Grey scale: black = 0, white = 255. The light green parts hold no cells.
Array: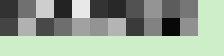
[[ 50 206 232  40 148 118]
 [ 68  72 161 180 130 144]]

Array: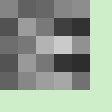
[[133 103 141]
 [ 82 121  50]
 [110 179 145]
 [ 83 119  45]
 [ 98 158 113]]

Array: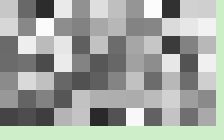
[[199  44 145 191 252 209]
 [215 251 130 183 134 231]
 [106 187  95 108 198 130]
 [107  75 131 103 141  83]
 [139 192  81 132 108 109]
 [152 130 194 174 187 158]
 [ 68  62 196  82  97 111]]

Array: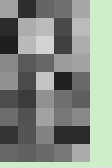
[[161 101 167]
 [ 42 187 187]
 [ 30 211 173]
 [136 103 162]
 [146 196 105]
 [ 77 145  95]
 [108 162 137]
 [ 52 131  43]
 [102 105 171]]

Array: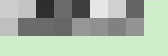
[[204  46  62 208]
 [191 106 151 129]]

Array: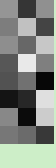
[[149 144]
 [125  68]
 [142 199]
 [ 87 127]
 [ 82   7]
 [ 20 223]
 [136 204]
 [119  56]]
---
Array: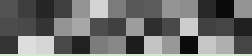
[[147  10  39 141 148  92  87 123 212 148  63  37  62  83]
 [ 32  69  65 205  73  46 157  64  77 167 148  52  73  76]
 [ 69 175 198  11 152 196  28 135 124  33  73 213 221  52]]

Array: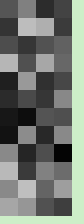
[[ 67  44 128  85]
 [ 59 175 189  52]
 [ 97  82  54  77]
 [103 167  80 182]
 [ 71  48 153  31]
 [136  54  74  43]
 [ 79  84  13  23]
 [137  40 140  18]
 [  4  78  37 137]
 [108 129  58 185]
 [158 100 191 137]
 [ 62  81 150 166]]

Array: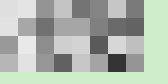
[[122 198 132 116 195 148 228 223]
 [ 99 106 128 166 166 113 167 226]
 [191 215  90 211 207 141 233 153]
 [149  52 164 199  97 150 226 182]]

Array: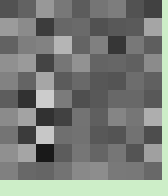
[[ 65  82 125 117  92 120 152  98  82]
 [165  90  88  81 106 103  60 139 155]
 [ 94 120  54 128 100 181 130 126  98]
 [139  96 102 100 146 118  68 154 144]
 [ 96 109  84  87 105  91 166 100 130]
 [ 88 104 104  88  79 123 204  49  93]
 [174 118 133  95 115  65  49 163 139]
 [ 77 114  84  88 114 111 199  59 116]
 [160  84 118 101 118  92  25 165 144]
 [104 120 121 141 137 115 101 104 128]]

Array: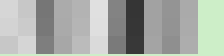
[[170 148 162  53 131 224 179 171 118 199 214]
 [171 147 162  54 129 223 181 170 120 203 211]
 [173 143 164  56 122 218 187 167 126 213 199]]

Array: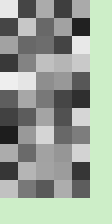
[[170  62 171  69 231]
 [ 33 162 104 199  69]
 [232  68 109 104 162]
 [201 181 192 131  57]
 [ 87 152 142 229 238]
 [ 47  70 120 167  94]
 [214  81 164  92  65]
 [125 104 213 153  29]
 [211 150 162 106 172]
 [ 54 156 163 181  54]
 [ 93 173  89 120 193]]

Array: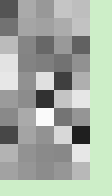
[[190 197 152 170  84]
 [194 172 161 165 114]
 [ 97 153 103 133 187]
 [145 114 126 131 227]
 [175  63 224 145 231]
 [230 196  49 140 155]
 [149 116 250 170 137]
 [ 31 216 146 164  71]
 [231 136 138 146 179]
 [184 150 140 150 162]]
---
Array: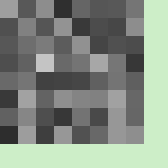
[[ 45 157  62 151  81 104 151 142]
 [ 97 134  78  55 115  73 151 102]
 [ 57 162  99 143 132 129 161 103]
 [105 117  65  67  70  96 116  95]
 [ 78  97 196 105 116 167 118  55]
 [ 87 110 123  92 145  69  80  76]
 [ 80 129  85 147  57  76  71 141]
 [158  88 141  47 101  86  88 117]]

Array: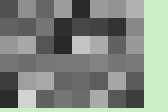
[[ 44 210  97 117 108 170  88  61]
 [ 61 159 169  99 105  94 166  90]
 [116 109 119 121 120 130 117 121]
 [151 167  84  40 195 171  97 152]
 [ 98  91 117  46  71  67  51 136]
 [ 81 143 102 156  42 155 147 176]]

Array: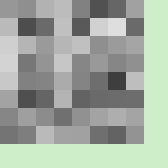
[[116 126 186 162 161 111  99 147]
 [134 159 140 112 145 163 174 164]
 [163  79 101 180  99 106 108 109]
 [200 129 132 171 132 110  62 190]
 [211 119 148 198 134 153 134 144]
 [207 181 154 182 192 143 155 165]
 [186  77 106 192  89 209 222 106]
 [151 143 178 188 129  81 102 161]]

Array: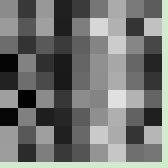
[[157  43 126  57  84 148 198 111 118]
 [156  88 159  32 104 202 171  52 182]
 [  6 128  30  38  92 143 175  98  31]
 [159   2 139  55 140 132 224 179 100]
 [ 34 110  74  25 105 143 172 111  52]
 [  5 130  47  26 101 144 167 102  36]
 [109  51  89  59  95 132 204 134  71]
 [155  87 160  30 126 215 177  52 193]
 [139  56 152  32  59 118 171 122  92]]

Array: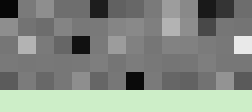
[[ 91 123 104 119 142 102 119  10 122 102  98 114 147  90]
 [121 119 120 119 120 126 117 124 120 117 118 126 119 119]
 [118 179 122 102  17 122 156 129 118 130 129 123 120 233]
 [142 115 109 132 120 121 133 137 127 179 142  72 118 116]
 [  7 122 142 110 110  29  97 103 122 157 137  25  52 109]]

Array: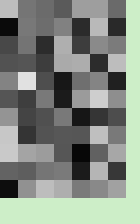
[[ 13 145 189 174 122 137 161]
 [ 99  94 117 122  27 181  55]
 [201 164 156  86   7  97 167]
 [199  52  83  87  86 191 121]
 [148  68  80 121  22  53  77]
 [ 85  62 121  27 155 206 142]
 [131 225  78  23 111 132  32]
 [ 82  85  61 170 173  44 189]
 [ 72 116  44 175  61 138 123]
 [ 10 120 109 129  43 185  41]
 [189 117 107  90 158 158 106]]

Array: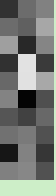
[[128 135  81]
 [ 22 130  54]
 [113 122  81]
 [ 85  65 104]
 [131   4  79]
 [104 225 168]
 [ 49 226  58]
 [159  40 133]
 [108  96 167]
 [ 50 108 129]]

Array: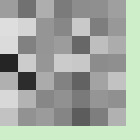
[[194 146 155 133  92 126 177]
 [216 179 135 145 122 149 144]
 [176  44 171 130  98 163 194]
 [ 37 204 150 203 200 140 143]
 [219 129 149 156 103 190 172]
 [222 213 149 135 201 126 152]
 [157 113 174 123 141 143 159]]
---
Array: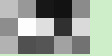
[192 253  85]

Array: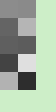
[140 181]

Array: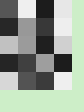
[ 86 152  31  28]

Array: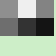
[143  51]

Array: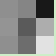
[143  90 226]

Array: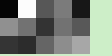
[  5 114 101]

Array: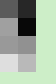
[91  8]

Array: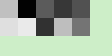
[192 234]
